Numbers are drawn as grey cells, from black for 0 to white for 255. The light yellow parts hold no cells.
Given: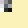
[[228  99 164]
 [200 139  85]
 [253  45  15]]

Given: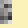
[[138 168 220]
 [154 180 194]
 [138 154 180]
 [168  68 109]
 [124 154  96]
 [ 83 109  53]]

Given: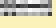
[[226 198 214 198 238 226 226 250 238 238 226 226 198]
 [198 129 185 143 238 214 198 250 238 238 198 198 129]
 [171  63 155  63 171 171 155 185 171 185 155 171  63]
 [ 76 115  88 115  51  76  88  51  51  51  88  76 115]]

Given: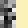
[[ 98 140 183 113]
 [126  85 171 171]
 [113  70 155 155]
 [209   6  98  31]
 [ 98  46  85 209]
 [140  31  46 225]
 [ 70  46  18 241]]

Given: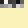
[[141 156 187  82 214 172]
 [ 32 243  57  69  19  98]]

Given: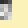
[[132 173 221]
 [237 189 205]
 [173 221 158]
 [189 205 146]
 [ 45  57  88]]
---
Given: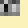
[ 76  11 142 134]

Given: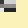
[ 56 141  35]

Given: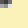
[ 87 147]

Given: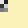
[230 208]

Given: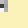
[190 163]

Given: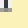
[238  56 157]

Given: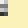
[237 124]

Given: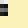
[222  17]

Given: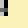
[195   1]
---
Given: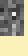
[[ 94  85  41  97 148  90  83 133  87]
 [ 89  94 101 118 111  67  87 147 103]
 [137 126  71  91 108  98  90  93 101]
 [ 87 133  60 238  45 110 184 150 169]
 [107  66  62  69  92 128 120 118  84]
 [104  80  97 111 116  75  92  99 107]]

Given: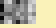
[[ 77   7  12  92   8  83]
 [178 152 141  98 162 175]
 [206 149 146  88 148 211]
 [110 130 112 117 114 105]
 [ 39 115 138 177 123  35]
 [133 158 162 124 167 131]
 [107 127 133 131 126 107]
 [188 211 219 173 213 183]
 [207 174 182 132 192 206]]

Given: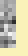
[[182 173 167 215 163 101 141  97 211 135 119 147]
 [156 149 162 120 145 130 228 214 188 133  86 120]
 [169 184 144 182 174 100 175 143 243 164 131 187]
 [166 175 176 173 101  45 169 173 223 223 112 202]]

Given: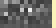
[[127 121  97 108  60  73  85]
 [174 122  95 193  54  63  94]
 [109  63  71  70 119  88  92]
 [155  71  64 105  80  77  89]
 [143  74  58  69 120  95  94]
 [ 59 135 198  97  71  82  79]
 [135 109  56  70  98 128  97]
 [ 59 114 241 134  60  64  78]
 [103  79  93 107  66  74  84]
 [ 66  64 146 108  99  67  79]
 [ 62 134 117  77  82  97  85]
 [ 74  77 116 100  81  79  83]
 [ 72  87  93  78  84  99  86]]

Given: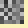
[[158 186  82 198  74  85]
 [ 46  68 166  69 207 130]
 [195 177  69 184  65 125]
 [ 83 114 159 114 162 111]
 [144 125 137 120 129 149]
 [102 165  75 188 107  56]]

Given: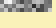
[[118 191 142]
 [232 120 195]
 [244 150 103]
 [169 115 169]
 [120 182 120]
 [ 75 178  75]
 [124 124 124]
 [111 151 111]
 [178  43 178]
 [189 148  67]
 [176  75  75]
 [119 119 119]
 [107 121 201]]

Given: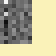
[[116  94 113  90 144 111 117  85 116 127 112]
 [245  98  46 214  82  15  35  70  40 128  50]
 [114  90 105 120 101 111 117 102 102 100  96]
 [ 86  68 114  77 105 140  87 146 135  64 107]
 [115 114  99 112  97  84  96  73 102 111 108]
 [107 110  95 140 142 115 122 133  75  91 139]
 [118 137 120  56  95 101  79 137 106 112 138]
 [ 84 115 102 138  76  95 130 105 118  53 111]]
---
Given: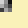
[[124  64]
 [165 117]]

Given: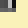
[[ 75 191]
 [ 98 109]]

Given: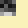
[[97 20]
 [82 69]]

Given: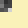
[[ 68  69]
 [ 93 209]]

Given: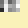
[[242 174]
 [237 137]]

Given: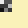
[[ 58 189]
 [125  51]]
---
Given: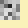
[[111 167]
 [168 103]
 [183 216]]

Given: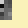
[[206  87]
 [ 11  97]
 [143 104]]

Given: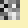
[[ 52 189]
 [190  14]
 [ 24 214]]

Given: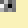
[[100 196]
 [245 126]
 [177 117]]

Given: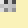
[[228  57]
 [192 203]
 [220 136]]

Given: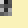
[[208  20]
 [107  76]
 [177  45]]
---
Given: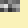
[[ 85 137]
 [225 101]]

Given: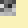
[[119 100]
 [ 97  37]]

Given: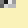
[[ 25 234]
 [216 188]]

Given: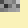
[[142 148]
 [ 47 113]]

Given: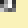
[[146 240]
 [182 251]]

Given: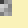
[[142 160]
 [192 131]]

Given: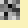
[[ 66 195]
 [130   6]]

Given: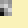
[[167 145]
 [213 161]]
